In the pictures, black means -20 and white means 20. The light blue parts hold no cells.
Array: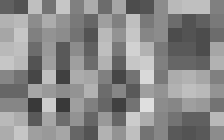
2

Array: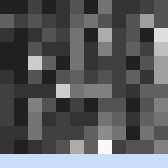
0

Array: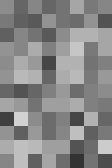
-8

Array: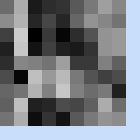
2

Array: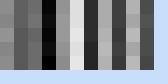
-9
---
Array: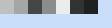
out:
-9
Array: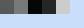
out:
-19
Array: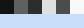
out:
-13
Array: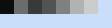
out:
-11
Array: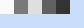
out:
15
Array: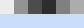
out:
-8
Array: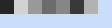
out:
4
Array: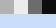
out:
-3
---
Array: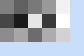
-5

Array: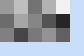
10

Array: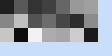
-6

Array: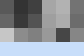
-12

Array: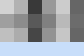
8

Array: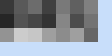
-6

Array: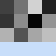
-2

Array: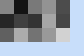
-17

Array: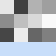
-10
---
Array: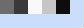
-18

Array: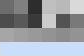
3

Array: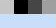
5

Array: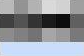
-1

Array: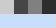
-13

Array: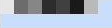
9

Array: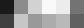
-5

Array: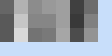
3
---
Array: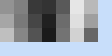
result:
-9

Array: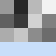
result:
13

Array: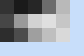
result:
13

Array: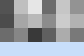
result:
9

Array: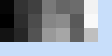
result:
-8

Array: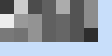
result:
3

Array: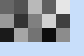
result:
0
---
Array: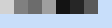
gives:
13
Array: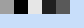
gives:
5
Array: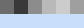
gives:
-3
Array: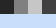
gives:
-14
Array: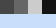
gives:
-9
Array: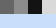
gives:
-4
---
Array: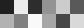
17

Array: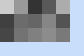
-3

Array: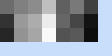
4

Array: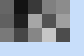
-15

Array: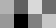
-5

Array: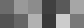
4
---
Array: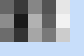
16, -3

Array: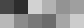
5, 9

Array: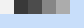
7, 18

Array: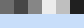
-15, -3

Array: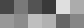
7, 4

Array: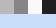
-15, 9
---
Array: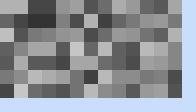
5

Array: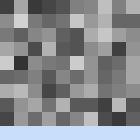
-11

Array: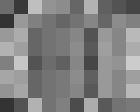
-2

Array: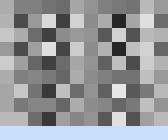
5

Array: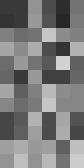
-2

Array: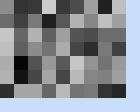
-12
